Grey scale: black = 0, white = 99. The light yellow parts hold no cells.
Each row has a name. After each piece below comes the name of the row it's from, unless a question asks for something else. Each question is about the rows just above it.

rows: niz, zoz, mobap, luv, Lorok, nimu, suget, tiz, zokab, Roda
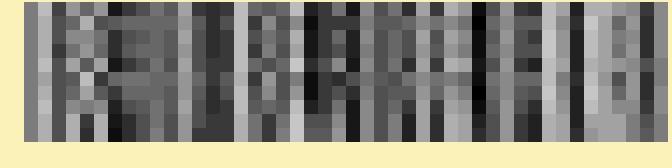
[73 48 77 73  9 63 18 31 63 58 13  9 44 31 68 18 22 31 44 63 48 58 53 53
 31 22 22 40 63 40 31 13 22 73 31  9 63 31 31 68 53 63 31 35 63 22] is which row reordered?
Lorok
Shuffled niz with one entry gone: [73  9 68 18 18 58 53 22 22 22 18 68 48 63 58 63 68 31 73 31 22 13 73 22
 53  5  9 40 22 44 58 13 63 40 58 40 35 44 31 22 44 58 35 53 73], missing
[26]

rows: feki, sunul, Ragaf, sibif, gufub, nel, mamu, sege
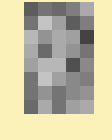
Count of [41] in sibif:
1
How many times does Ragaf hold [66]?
1
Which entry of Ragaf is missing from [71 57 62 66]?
[26]
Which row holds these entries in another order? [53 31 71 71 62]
gufub
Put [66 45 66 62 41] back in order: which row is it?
sege

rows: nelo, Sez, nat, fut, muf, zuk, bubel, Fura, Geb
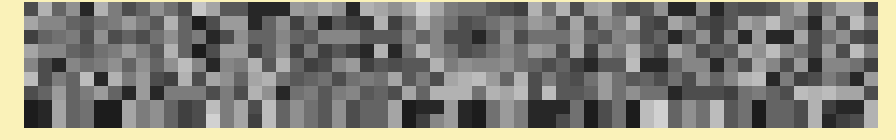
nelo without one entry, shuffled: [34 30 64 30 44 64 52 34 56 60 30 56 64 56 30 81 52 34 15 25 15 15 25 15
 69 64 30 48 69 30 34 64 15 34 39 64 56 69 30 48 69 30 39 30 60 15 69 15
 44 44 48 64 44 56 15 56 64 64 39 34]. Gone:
[77]
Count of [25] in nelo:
2
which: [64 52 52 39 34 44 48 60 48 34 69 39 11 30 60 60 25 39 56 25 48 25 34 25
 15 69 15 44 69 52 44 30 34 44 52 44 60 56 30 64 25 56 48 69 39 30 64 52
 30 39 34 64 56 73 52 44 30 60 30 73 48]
fut
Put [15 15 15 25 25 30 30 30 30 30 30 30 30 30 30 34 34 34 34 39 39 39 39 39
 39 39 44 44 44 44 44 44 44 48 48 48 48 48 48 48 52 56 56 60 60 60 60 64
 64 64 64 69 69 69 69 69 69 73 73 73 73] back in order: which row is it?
zuk
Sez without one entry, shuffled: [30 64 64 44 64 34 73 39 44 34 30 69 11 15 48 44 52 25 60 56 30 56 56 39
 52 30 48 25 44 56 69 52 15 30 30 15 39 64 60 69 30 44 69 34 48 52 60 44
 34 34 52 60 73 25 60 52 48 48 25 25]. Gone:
[20]

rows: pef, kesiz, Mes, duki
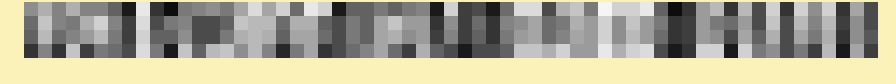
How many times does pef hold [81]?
8
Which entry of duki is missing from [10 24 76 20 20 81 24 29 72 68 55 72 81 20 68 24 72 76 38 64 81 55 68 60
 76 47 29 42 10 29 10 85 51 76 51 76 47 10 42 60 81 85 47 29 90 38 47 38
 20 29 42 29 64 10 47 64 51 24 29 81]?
[15]
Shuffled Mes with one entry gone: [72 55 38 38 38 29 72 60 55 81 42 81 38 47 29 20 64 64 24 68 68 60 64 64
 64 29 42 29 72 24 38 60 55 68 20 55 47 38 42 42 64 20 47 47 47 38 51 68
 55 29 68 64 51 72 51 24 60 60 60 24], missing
[34]

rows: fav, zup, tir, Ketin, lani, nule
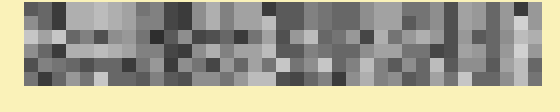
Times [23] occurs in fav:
4
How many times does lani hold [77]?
2
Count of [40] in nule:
7
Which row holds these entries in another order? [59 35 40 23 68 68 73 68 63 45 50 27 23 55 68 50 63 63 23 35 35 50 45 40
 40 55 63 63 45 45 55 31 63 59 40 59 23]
fav
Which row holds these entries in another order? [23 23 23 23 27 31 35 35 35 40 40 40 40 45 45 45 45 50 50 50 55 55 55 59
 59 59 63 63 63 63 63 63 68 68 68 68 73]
fav
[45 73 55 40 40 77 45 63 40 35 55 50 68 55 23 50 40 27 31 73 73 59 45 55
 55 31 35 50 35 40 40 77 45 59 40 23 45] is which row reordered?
nule

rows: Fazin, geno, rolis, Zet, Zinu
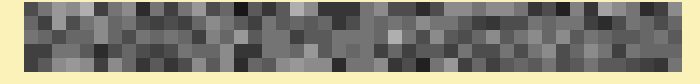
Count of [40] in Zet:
10
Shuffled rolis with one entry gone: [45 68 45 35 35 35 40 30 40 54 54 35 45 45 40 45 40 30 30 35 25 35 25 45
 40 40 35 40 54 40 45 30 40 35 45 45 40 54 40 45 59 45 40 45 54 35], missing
[50]
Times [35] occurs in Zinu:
9
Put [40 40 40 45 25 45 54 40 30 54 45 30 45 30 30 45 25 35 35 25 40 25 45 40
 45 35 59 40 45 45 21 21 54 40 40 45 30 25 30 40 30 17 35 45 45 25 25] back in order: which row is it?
Zet
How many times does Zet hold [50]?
0

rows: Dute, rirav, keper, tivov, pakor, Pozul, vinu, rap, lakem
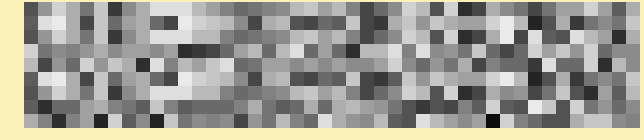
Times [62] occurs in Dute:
5
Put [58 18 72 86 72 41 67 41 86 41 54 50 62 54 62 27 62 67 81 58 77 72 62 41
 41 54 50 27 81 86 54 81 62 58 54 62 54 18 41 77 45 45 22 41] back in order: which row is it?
pakor
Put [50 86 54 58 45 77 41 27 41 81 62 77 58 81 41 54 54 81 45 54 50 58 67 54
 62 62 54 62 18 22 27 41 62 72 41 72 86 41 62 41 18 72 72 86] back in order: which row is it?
tivov

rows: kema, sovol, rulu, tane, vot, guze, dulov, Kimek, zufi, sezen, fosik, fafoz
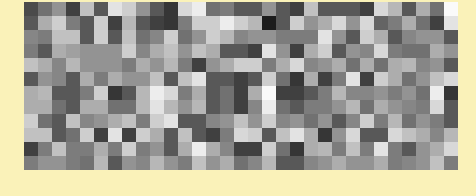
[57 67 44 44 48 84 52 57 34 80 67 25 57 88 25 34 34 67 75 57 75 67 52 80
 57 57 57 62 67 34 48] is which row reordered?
tane
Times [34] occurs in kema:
9
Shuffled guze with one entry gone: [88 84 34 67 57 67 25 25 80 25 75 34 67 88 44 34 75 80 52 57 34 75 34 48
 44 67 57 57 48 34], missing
[21]
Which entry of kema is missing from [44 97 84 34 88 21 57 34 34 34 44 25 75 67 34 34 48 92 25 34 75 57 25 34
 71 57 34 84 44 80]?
[29]
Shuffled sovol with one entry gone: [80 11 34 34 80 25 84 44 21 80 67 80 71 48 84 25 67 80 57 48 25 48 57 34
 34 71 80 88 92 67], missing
[39]
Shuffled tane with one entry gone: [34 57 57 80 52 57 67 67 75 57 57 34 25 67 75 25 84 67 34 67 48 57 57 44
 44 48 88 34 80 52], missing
[62]
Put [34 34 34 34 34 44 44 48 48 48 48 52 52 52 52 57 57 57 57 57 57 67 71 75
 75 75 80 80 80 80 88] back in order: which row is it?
rulu

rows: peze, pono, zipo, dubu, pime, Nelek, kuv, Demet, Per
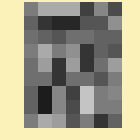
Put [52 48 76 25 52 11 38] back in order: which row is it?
kuv
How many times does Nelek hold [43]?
4
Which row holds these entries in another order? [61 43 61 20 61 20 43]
pime
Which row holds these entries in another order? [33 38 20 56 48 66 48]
dubu
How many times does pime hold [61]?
3

